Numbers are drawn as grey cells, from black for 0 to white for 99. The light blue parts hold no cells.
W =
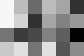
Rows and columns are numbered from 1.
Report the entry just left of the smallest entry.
37
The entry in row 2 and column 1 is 96
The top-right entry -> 19
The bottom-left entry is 78
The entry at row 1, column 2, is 73
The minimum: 1
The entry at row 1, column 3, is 41

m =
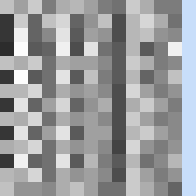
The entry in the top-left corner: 75
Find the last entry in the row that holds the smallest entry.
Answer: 93
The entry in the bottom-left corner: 75
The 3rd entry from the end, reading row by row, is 67
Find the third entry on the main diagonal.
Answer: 39
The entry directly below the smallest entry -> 75
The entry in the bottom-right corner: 39
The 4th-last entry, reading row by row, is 79
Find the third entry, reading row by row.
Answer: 79
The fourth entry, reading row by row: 48
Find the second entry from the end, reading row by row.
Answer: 53
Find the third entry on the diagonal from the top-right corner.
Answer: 75
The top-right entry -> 48
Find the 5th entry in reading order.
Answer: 67
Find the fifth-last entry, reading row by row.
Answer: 44
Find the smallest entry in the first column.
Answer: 17

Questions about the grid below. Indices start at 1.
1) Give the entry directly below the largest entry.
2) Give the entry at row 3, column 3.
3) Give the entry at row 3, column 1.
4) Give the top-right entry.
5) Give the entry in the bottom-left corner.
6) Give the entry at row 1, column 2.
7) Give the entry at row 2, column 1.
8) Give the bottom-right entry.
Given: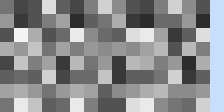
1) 59
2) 67
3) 32
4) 32
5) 45
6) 27
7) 59
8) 81

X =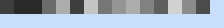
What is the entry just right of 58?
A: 67
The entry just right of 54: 29
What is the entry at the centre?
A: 46
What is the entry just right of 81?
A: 54

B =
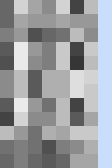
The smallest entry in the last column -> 54
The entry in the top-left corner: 40
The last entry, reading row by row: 64
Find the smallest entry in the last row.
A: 35
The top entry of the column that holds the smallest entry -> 26
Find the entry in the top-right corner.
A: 73
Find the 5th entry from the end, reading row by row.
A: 40
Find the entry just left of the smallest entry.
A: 78
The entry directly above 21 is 26
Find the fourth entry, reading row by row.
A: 54
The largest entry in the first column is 73
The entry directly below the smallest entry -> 86
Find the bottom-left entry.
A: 40
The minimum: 21
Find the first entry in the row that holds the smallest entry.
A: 31
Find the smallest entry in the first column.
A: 26
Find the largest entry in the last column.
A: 82

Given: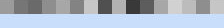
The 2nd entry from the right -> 55
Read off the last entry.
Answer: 77
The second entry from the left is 46
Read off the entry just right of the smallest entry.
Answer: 36
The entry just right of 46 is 41

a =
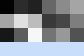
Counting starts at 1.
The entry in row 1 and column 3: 13
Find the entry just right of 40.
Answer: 54
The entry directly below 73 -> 96
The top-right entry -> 64
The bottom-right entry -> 32
